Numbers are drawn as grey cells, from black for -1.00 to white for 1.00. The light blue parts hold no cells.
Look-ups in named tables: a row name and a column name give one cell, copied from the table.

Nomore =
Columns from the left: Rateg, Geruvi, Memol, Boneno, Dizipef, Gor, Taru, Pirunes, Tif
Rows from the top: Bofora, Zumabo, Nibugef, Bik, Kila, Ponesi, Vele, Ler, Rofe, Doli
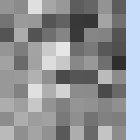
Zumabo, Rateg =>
-0.09
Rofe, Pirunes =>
0.01
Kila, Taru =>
0.19
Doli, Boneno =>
0.14
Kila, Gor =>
0.07
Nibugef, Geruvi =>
0.35
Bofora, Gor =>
-0.27
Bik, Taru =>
-0.04
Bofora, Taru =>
-0.21
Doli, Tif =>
0.10

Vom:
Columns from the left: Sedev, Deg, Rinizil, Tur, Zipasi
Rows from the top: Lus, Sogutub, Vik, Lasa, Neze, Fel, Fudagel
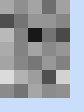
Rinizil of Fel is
0.23
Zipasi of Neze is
0.01
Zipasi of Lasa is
0.18
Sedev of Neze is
0.29
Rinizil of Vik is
-0.81
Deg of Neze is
0.06
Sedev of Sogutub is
-0.39
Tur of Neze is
0.19
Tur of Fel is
-0.37
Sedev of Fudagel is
0.09
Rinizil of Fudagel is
0.30
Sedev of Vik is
0.45
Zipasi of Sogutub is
0.05
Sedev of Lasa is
0.34
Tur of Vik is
-0.09
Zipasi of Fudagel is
0.13
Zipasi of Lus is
0.26
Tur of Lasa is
0.08
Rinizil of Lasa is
0.29
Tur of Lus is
-0.14

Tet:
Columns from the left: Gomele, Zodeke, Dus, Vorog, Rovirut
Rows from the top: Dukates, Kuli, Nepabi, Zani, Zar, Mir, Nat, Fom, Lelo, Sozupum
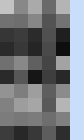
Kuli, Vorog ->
-0.35
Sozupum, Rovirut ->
-0.65
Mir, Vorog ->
-0.51
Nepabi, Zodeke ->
-0.53
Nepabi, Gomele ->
-0.58
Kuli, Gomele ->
-0.11
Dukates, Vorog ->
-0.17
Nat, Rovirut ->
0.09
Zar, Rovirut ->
0.28
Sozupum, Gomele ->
-0.53
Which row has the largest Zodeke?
Fom

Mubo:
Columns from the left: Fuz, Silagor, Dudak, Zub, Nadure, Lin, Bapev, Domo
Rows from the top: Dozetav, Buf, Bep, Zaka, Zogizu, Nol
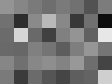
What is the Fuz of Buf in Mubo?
-0.11
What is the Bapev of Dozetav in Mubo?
-0.36
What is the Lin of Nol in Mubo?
-0.26
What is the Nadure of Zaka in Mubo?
-0.27
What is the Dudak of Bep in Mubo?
-0.18
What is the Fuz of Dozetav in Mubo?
0.16
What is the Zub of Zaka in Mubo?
-0.09
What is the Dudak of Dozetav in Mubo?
-0.04
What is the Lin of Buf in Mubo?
-0.56

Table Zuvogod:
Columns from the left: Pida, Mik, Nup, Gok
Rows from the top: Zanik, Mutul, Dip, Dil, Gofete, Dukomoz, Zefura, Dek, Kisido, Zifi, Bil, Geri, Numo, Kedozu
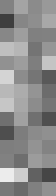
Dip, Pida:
0.06
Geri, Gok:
0.13
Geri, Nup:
0.22
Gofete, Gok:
0.54
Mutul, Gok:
0.32
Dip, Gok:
0.01
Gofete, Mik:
0.23
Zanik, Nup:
0.09
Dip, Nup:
0.00
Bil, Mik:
0.00
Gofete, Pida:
0.14
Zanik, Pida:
0.02
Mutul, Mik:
0.05
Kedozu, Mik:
-0.17
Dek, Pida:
0.55
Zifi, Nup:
0.09
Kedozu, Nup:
0.00
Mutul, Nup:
0.11
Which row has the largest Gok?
Gofete

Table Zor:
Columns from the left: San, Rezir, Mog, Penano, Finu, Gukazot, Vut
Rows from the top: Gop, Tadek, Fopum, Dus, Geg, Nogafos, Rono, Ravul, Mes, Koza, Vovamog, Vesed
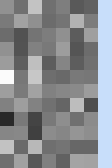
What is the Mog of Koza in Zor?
-0.50
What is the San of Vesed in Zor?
-0.13
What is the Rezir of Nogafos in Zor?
-0.07
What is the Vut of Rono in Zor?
0.22
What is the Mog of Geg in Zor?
0.50
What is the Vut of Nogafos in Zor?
-0.07
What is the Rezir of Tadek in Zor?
0.27
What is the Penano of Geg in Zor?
-0.27
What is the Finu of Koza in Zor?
0.05
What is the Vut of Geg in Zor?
-0.12
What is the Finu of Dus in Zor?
0.23
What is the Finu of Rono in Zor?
0.06
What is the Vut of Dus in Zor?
-0.15
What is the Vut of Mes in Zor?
0.09
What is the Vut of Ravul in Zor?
-0.39
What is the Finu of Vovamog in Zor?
-0.09
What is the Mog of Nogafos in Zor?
0.56

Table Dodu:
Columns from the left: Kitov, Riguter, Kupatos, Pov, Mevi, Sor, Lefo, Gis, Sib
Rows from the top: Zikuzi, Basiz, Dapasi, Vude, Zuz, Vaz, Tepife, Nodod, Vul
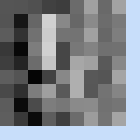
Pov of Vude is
0.63
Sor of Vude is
-0.06
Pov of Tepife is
0.25
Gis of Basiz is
-0.15
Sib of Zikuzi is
0.27
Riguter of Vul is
-0.55
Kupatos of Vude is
-0.02
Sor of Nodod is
0.08
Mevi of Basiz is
0.07
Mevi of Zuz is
-0.45
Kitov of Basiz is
-0.34
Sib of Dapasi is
-0.01
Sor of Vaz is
0.37
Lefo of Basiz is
0.08

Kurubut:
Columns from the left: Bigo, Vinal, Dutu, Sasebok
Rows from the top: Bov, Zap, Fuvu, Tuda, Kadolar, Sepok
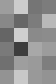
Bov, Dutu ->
-0.08
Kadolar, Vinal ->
0.24
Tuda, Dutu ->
0.32
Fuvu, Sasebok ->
0.10
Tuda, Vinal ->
-0.52
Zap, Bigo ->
0.07
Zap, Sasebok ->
0.45
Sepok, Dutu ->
0.20
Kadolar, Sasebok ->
-0.01
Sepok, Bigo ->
0.15
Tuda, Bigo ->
-0.04
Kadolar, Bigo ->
-0.12
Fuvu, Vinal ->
0.62

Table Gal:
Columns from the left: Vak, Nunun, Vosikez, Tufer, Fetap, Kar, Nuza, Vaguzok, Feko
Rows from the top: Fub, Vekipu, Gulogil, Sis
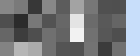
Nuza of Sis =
-0.10
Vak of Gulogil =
-0.20
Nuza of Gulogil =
-0.11
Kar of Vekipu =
0.79
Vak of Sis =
0.03
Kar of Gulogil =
0.90
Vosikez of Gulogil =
-0.39
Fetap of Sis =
-0.34
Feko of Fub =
-0.38
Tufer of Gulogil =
-0.12
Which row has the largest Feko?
Sis

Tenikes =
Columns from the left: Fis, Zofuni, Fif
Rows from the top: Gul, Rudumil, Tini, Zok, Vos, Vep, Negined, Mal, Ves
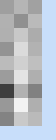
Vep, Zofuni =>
0.78
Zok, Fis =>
0.15
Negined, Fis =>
-0.51
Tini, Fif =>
0.35
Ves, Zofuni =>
0.58
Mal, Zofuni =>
0.90
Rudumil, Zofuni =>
0.13

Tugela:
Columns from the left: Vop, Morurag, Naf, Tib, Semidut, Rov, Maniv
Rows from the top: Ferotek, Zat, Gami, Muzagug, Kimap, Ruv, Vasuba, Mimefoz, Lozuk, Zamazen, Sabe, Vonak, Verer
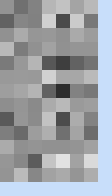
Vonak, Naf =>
-0.28
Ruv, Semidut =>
0.31
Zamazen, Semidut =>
-0.12
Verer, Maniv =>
0.36
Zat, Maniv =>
-0.06
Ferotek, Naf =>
0.02
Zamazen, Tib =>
0.37
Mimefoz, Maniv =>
0.24
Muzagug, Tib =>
0.27
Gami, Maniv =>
0.22
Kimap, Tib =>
-0.32

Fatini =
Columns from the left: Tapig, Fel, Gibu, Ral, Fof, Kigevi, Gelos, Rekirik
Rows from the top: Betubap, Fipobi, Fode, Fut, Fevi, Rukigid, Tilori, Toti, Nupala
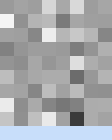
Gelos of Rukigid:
0.19
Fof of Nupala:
0.26
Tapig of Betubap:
0.21
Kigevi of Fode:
0.57
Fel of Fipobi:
0.14
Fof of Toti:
-0.07
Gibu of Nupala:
0.50
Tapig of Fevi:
0.16
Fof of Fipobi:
-0.04

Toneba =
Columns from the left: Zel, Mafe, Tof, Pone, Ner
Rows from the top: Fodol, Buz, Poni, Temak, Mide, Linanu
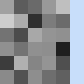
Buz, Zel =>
0.61
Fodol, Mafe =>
-0.28
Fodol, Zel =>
0.26
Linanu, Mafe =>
-0.36
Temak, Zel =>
0.13
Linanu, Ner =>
-0.25
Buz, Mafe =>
0.35
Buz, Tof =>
-0.63
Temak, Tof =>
0.13
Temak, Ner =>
-0.76
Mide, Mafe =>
0.38
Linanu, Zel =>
0.08
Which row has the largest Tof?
Poni

